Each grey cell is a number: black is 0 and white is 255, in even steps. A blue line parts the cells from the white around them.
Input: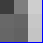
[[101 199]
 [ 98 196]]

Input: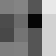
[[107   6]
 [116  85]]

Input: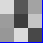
[[ 61 197]
 [219  72]]

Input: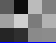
[[207 123]
 [ 47 138]]

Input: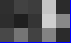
[[ 31  52]
 [117  66]]

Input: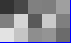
[[213  89]
 [197 142]]
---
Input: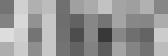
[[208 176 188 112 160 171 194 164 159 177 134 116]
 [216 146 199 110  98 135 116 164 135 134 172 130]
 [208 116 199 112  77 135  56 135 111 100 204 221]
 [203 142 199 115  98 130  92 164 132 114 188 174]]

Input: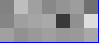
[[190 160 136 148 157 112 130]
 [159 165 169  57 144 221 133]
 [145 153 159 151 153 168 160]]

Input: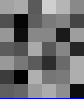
[[170  90 207 181 137 163]
 [  5  94 122 131  68  80]
 [ 14 136 135  26 158 151]
 [ 81 170  88 134  38  92]
 [120  91  45 106 174 153]
 [  2 176 118 122 174  60]
 [102 155 172 142  13  96]]

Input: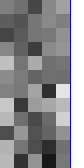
[[112  70 136 161 126]
 [ 83 118 137 127  93]
 [ 90 117 120 145  69]
 [ 97  61 138 149 134]
 [116 171 112 117 192]
 [123 100 111 110 140]
 [120 164  47 228 129]
 [ 57 156 167 185 199]
 [111  73 107 207 183]
 [151  82 101 146  77]
 [117  77  46 112 179]
 [ 50 147  24 120 184]]

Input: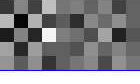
[[133  65 191 118 127  99 132  65  98  55]
 [  7 179  66  92  45 136 107 142  99 184]
 [131  37 245 126 111  78 164  33  86  27]
 [ 41 158  95  95  81 143 101 131 104 162]
 [ 93 143  52  96 118 136  74 144 118 149]]

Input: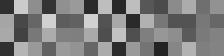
[[203 142  52 144 154  42 190  40 190  87  75 139 172 111 146  48]
 [ 72 102 208  93  97 209  83 168  42 177 119  83  83 120 103 165]
 [ 66 120 172 128 127 170  78 194  79 127 151 142  90 122 130 169]
 [181 153  98 155 147 102 171  43 153 116  35 134 178 127 131  48]]

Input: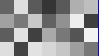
[[222  90  53  89 175 190 100]
 [121 200  98 145 237  63 161]
 [225  64 169 120  84 242  93]
 [ 67 226 214 197 158 119 222]]

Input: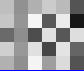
[[145 176 203 186  84 190]
 [149 245  89 235  23 198]
 [142  77 224  87 222 106]
 [152 224  70 227 101 207]
 [143 244 158 219  83 177]]
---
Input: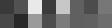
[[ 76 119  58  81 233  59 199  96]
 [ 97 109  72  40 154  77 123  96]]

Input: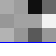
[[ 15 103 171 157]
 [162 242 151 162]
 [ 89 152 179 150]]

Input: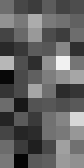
[[ 67  77 110  71  60  92]
 [113  97 146 121 172 122]
 [ 61 109  68 105 153  76]
 [135  47  41  56  92  87]
 [241 117 183  79  45 146]
 [146 166   8  74  96 126]
 [ 43  53  53  75 166 112]
 [ 78  89 108  23  83  87]
 [133 215  36  91  58 113]
 [121 151  69  37  43 114]
 [160 113 108  59  31  72]
 [154 144 120   5  89  95]]

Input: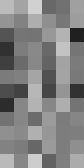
[[113 160 187 164 209 104]
 [119 157 148 130 174 143]
 [179  32  84 117 116 152]
 [195 117  49 125 137 105]
 [163 123  63 107 136  99]
 [164 121 123 128 165  81]
 [149  50  77  66 183  70]
 [174 116  44 135 179 135]
 [124 134 115 135 107 155]
 [125 126 144 138 176 150]
 [125 143 130 124 103 154]
 [127 172 186 134 205  98]]

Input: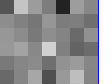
[[157 135  85 196 156 125  34]
 [126 111 141 129 118 150 124]
 [106 145 151 140 121 142 132]
 [ 99 108 152 163 136 209 128]
 [155 134 121 134 139 111 146]
 [190 133 105 133 167  80 153]]

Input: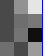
[[146 229  73]
 [110 120  73]
 [116  15  73]
 [ 73 155 111]]
